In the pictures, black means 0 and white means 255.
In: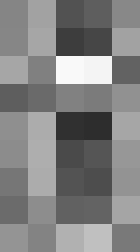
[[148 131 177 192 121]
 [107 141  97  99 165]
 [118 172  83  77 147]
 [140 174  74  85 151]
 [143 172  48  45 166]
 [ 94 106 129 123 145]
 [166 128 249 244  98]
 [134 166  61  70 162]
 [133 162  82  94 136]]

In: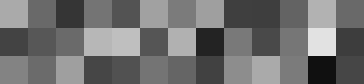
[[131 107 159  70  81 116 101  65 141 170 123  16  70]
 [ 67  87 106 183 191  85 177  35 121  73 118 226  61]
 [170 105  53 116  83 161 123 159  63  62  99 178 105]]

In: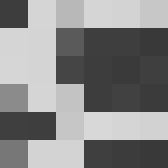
[[119 211 211  63  60  57]
 [ 63  62 198 216 213 210]
 [139 213 195  61  65  59]
 [214 212  69  61  58  63]
 [213 212  90  62  62  57]
 [ 61 213 184 213 211 199]]

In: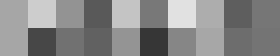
[[166  71 113  97 148  54 134 167 109 116]
 [166 205 147  89 196 120 225 173  94 118]]

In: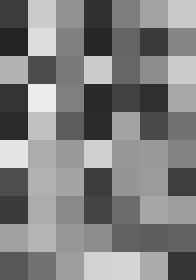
[[ 88 114 158 210 214 171  53]
 [160 181 151 140  97  93  99]
 [ 59 172 138  68 107 166 157]
 [ 77 177 163  61 149 155  62]
 [228 172 153 207 150 154 131]
 [ 42 193  92  43 163  73 112]
 [ 52 236 127  41  65  47 167]
 [179  76 121 203 102 141 204]
 [ 35 221 129  39 100  59 133]
 [ 60 202 146  48 126 163 201]]

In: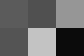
[[ 84 195  11]
 [ 91  80 150]]

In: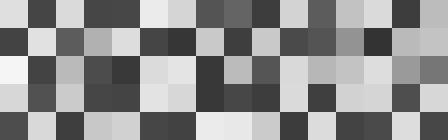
[[ 77 217  62 200 209  70  66 235 232 203  60 220  67  74 221  71]
 [215  81 203  70  68 227 215  56  71  61 218  63 210 213  78 215]
 [245  67 186  76  57 219 228  56 187  85 217 183 195 221 154 118]
 [ 67 225  92 177 221  69  54 201  62 201  74  84 147  51 186 195]
 [223  69 218  70  71 235 213  84 100  61 211  92 194 218  61 188]]
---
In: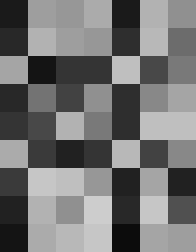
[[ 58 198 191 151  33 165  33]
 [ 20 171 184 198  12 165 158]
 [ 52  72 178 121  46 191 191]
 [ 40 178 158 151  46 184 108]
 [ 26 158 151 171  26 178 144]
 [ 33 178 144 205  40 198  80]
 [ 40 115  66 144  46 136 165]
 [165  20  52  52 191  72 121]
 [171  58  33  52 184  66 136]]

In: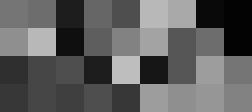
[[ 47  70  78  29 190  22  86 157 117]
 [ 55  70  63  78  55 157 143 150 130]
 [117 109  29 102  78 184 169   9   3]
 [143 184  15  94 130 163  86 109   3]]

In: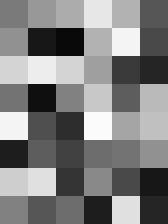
[[212 237 212 159  58  37]
 [122 152 172 231 178  86]
 [115  15 129 200  93 186]
 [129  86 109  29 224  37]
 [ 29  93  65 109 115 145]
 [206 224  52 137  73  23]
 [244  79  45 251 165 192]
 [145  23   9 178 244  73]]

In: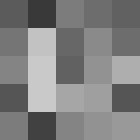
[[ 85 201 166 159  85]
 [124  65 132 146 153]
 [ 91  57 124 109  97]
 [117 194 103 138 109]
 [132 201  97 146 174]]

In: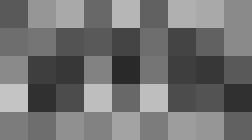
[[ 89 150 169 104 182  97 176 169 138]
 [124 110 144 130 163 124 157 150  97]
 [110 117  83  89  68 110  68  97 138]
 [196  48  76 190 104 190  76  83  48]
 [138  62  55 130  41 117  62  55  89]]

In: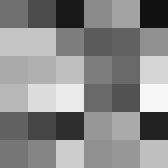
[[183 220 234 105  82 246]
 [118 132 205 144 151 191]
 [170 176 191 125 105 213]
 [197 197 125  90  97 144]
 [ 97  69  46 151 170  33]
 [111  75  25 138 163  17]]

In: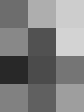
[[136  81 211]
 [109 174 205]
 [129  96 158]
 [ 40  75 117]]
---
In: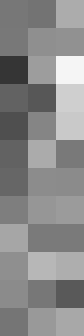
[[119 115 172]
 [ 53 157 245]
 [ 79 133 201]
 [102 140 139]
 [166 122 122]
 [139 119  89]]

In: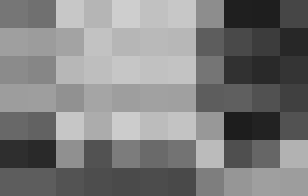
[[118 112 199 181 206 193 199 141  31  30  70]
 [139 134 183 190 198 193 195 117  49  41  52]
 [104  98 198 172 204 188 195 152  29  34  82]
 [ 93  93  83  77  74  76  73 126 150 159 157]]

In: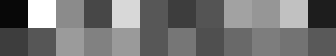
[[  8 255 139  71 216  87  61  84 162 150 193  29]]

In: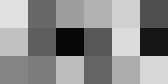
[[224 104 157 178 208  79]
 [132 124 189 100 172 215]]

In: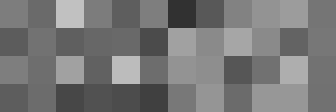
[[125 106 193 124  94 126  49  88 130 147 156 117]
 [126 110 161  97 188 109 147 142  86 113 174 114]]

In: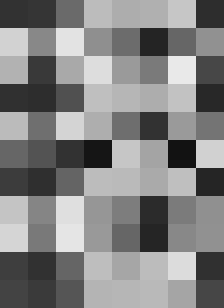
[[ 50  53 106 188 173 176 198  45]
 [178  57 169 221 154 122 233  71]
 [187 111 212 174 110  50 154 116]
 [ 60  47 100 188 186 170 191  37]
 [213 121 229 153 102  37 136 145]
 [ 67  58  85 180 182 185 165  70]]

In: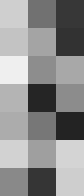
[[207 113  55]
 [239 141 168]
 [172 119  35]
 [137  53 206]]

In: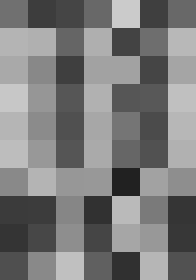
[[112  61  69 104 203  63 104]
 [169 136  63 162 162  69 165]
 [181 139  80 167 117  75 183]
 [137 180 151 152  33 162 142]
 [ 52  71 142  69 166 152  55]]
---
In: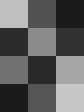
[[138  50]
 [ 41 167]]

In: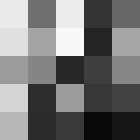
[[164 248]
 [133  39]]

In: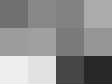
[[160 123]
 [226  70]]

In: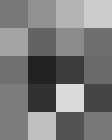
[[ 99 139]
 [ 34  60]]

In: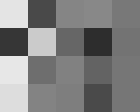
[[203 102]
 [110 129]]

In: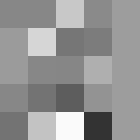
[[214 118]
 [135 134]]

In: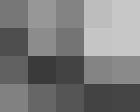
[[140 116]
 [ 58  67]]
